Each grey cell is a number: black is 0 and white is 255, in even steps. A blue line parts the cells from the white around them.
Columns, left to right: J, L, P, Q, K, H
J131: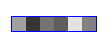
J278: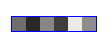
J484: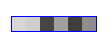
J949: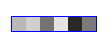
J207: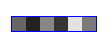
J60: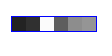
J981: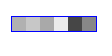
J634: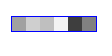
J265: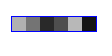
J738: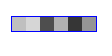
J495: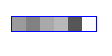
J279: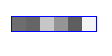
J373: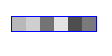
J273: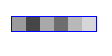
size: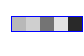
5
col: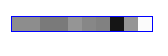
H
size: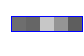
5
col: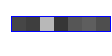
K

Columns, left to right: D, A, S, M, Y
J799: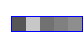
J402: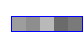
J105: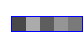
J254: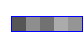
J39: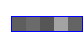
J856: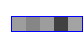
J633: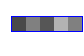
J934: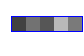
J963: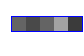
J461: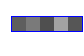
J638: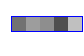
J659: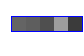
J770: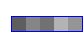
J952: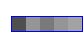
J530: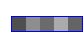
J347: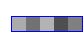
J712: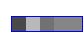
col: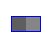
A
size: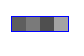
4
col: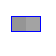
Y
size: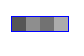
4
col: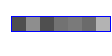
S

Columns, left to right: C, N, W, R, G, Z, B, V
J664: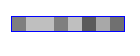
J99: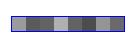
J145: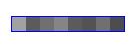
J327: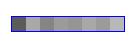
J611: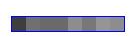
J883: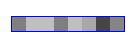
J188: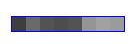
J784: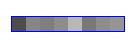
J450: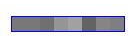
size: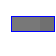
3
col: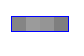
V
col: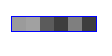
C
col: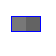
Z
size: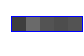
5
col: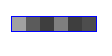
C

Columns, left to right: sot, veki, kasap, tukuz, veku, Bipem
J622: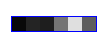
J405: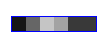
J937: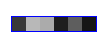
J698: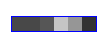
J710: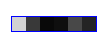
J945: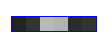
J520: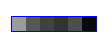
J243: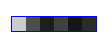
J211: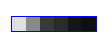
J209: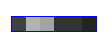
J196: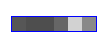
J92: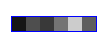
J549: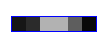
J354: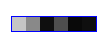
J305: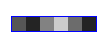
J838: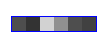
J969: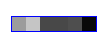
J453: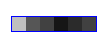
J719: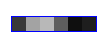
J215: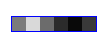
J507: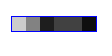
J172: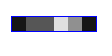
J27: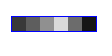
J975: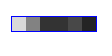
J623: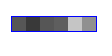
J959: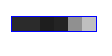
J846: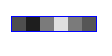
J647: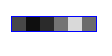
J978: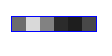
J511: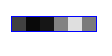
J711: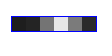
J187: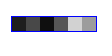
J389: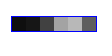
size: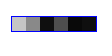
6
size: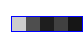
5
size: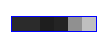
6

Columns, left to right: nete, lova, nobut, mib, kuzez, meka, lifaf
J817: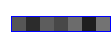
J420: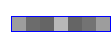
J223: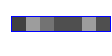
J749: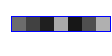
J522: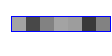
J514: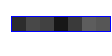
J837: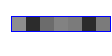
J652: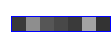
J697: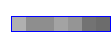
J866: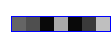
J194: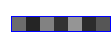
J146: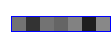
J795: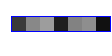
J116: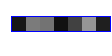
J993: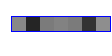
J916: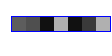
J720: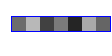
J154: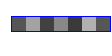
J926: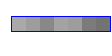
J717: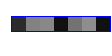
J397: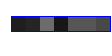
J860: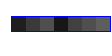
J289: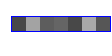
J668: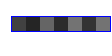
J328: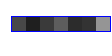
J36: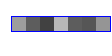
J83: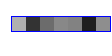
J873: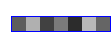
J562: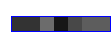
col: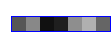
lifaf
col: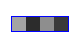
nete
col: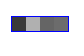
nete

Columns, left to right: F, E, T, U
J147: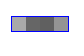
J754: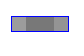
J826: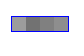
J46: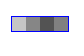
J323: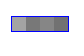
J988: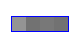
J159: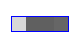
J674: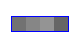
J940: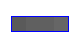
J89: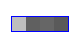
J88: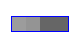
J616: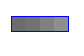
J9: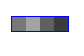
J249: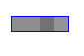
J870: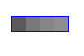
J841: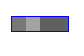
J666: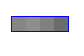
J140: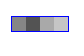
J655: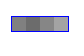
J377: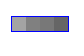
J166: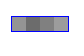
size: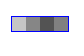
4
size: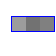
3
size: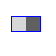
2
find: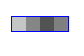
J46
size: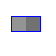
2

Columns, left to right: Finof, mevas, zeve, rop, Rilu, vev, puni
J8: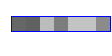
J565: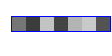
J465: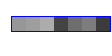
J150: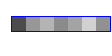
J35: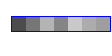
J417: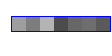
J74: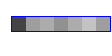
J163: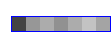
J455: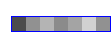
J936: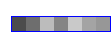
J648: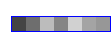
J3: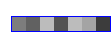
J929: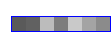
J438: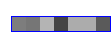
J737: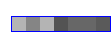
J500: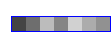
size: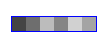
6
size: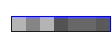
7
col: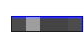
Finof
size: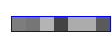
7

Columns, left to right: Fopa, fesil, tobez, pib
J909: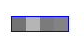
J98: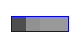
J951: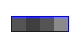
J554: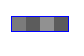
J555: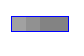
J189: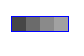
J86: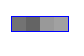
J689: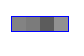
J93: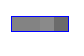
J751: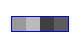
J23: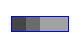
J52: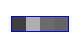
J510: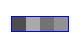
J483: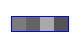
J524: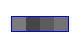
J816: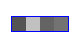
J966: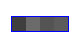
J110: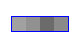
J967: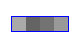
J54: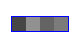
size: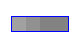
4
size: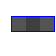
3
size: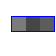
3
